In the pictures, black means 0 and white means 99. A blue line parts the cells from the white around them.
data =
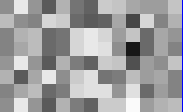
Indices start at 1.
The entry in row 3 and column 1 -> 51
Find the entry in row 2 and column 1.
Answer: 73
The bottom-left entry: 55
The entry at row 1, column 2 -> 90
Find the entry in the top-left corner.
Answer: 55
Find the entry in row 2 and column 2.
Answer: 55
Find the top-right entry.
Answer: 76
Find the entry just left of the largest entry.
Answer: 79
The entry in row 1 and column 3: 58
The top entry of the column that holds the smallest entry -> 65
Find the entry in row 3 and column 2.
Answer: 69
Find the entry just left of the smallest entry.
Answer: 55
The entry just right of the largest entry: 61
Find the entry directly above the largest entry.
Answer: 87
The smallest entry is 9
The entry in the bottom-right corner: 73
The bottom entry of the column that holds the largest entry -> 97

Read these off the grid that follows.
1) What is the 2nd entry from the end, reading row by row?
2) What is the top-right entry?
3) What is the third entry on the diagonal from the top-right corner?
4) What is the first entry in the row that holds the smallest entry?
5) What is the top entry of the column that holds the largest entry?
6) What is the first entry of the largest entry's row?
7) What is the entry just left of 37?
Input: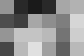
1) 37
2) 69
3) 72
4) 58
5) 10
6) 27
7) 62

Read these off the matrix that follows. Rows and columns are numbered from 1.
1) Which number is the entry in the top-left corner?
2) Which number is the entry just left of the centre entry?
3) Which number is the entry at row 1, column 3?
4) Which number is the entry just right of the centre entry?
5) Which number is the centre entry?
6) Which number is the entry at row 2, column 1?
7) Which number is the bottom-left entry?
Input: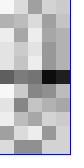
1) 96
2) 48
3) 62
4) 5
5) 45
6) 69
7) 85

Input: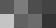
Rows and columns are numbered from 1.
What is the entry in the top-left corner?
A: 34
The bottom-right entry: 20
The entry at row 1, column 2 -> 48

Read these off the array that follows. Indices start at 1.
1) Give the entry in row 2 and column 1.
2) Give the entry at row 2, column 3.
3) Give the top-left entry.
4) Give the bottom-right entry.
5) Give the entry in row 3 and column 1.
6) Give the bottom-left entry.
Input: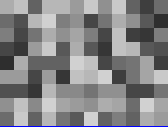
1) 42
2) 71
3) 67
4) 60
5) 49
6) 42

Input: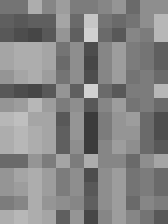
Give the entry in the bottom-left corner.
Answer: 67
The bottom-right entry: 34
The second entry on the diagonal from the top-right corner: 55
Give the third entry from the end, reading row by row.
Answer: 52
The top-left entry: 45
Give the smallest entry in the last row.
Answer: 27
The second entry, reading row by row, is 45
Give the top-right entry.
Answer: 55
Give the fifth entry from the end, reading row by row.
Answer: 52
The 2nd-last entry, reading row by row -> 45
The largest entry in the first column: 71
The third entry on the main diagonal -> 27
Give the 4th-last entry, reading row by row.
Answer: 61

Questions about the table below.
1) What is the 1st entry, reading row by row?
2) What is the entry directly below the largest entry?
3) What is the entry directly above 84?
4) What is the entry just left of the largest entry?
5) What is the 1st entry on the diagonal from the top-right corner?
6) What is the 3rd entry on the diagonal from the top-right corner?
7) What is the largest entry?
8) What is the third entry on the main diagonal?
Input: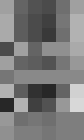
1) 62
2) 49
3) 81
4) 59
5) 62
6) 22
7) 84
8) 29

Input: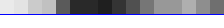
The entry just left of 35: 75
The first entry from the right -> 43
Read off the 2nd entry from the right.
55
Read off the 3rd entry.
79
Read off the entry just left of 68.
59

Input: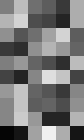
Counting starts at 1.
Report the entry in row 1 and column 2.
73
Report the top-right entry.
67
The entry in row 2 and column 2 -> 82
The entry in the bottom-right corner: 8
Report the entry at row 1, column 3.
43
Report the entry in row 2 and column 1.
70
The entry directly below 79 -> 8
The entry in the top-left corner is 49
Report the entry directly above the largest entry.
14
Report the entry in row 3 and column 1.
56
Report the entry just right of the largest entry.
67
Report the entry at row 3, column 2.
33
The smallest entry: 2
